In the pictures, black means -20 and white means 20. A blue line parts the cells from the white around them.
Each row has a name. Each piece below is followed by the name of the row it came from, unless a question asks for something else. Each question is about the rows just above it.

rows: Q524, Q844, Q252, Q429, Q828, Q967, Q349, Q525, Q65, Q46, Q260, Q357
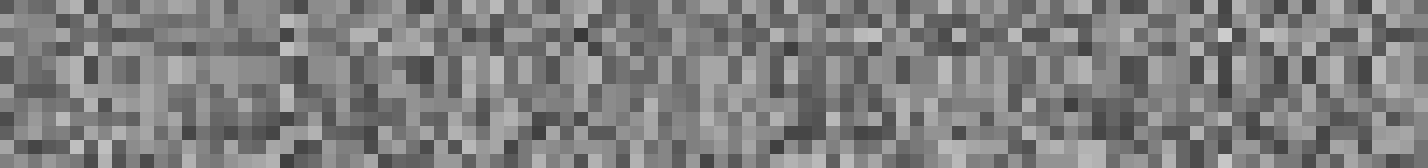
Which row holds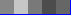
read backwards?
Q357
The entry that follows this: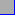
[5]
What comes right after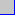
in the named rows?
[1]
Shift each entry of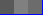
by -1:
[-7 -1 -4]
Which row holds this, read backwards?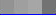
Q429
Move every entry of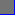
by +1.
[-1]

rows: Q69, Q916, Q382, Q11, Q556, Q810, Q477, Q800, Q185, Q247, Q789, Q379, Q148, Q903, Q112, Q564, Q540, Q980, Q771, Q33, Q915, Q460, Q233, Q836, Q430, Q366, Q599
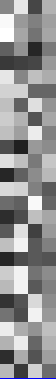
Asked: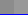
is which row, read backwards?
Q789
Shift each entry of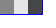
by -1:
[  0  15 -10]
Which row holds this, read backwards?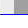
Q247
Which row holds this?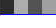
Q366

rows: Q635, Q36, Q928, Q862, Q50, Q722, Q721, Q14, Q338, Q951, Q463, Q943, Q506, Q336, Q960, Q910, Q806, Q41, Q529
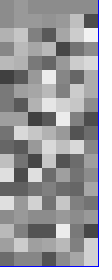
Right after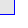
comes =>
[13]
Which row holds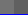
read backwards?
Q336
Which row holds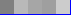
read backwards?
Q41
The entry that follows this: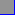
[4]
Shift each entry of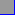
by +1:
[5]
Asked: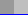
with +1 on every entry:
[ 5 11]
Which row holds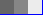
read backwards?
Q722

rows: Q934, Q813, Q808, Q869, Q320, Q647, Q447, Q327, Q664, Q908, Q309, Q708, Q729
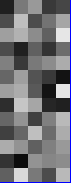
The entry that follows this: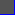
[-11]
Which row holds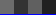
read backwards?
Q869
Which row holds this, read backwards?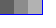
Q808
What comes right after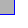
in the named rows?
[2]

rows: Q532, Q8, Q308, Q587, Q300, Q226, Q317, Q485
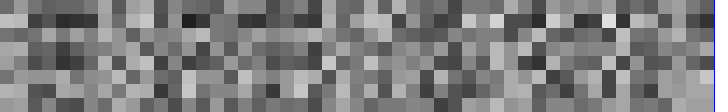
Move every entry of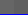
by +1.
[-3 -4]
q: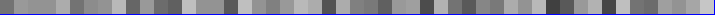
Q226
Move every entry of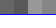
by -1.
[-5 -7  3  0]
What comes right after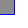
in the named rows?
[3]
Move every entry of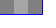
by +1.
[1 7 1]
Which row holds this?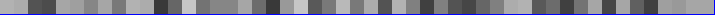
Q317

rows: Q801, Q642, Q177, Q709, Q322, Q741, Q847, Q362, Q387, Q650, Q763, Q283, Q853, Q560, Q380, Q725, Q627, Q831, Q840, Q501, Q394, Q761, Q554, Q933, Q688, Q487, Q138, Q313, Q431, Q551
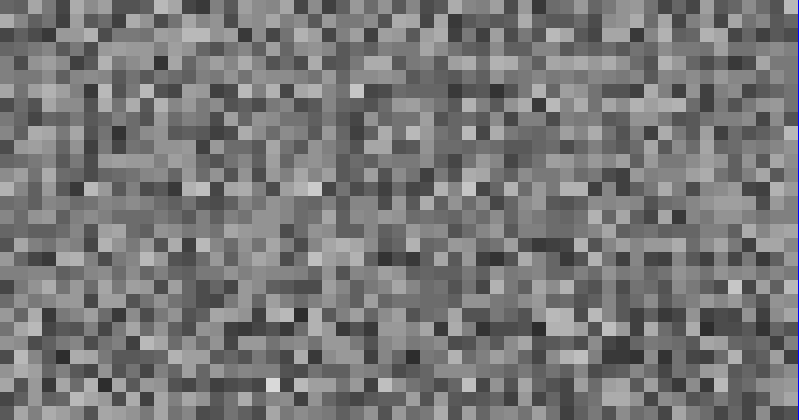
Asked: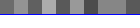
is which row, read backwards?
Q380
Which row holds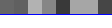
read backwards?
Q177

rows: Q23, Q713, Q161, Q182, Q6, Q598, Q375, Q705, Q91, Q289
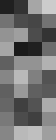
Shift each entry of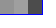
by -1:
[ 2  4 -9]
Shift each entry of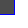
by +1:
[-7]
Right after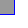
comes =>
[-5]

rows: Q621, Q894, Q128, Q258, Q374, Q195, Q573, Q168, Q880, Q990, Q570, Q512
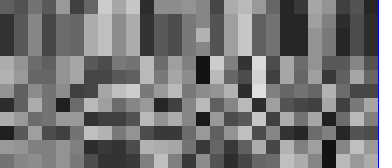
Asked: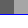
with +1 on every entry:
[-4  7]
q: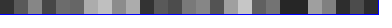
Q894
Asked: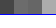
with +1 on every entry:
[-8 -2 -3  8]

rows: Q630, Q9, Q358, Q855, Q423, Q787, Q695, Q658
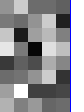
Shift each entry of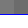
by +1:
[ 0 -2]
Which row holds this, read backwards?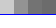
Q787
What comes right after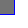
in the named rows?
[3]
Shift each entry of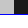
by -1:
[ 10 -17]
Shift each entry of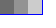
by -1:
[-4  2 11]
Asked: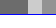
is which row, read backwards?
Q630
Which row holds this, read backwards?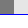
Q855

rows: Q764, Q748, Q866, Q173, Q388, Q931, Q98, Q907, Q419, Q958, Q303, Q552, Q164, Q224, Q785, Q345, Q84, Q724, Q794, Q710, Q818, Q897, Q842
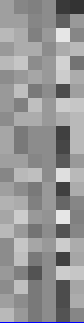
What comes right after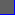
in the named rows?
[4]
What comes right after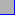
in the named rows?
[7]
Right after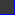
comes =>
[-12]
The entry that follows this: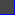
[9]
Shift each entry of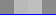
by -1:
[0 8 9 1]
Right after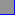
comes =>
[16]

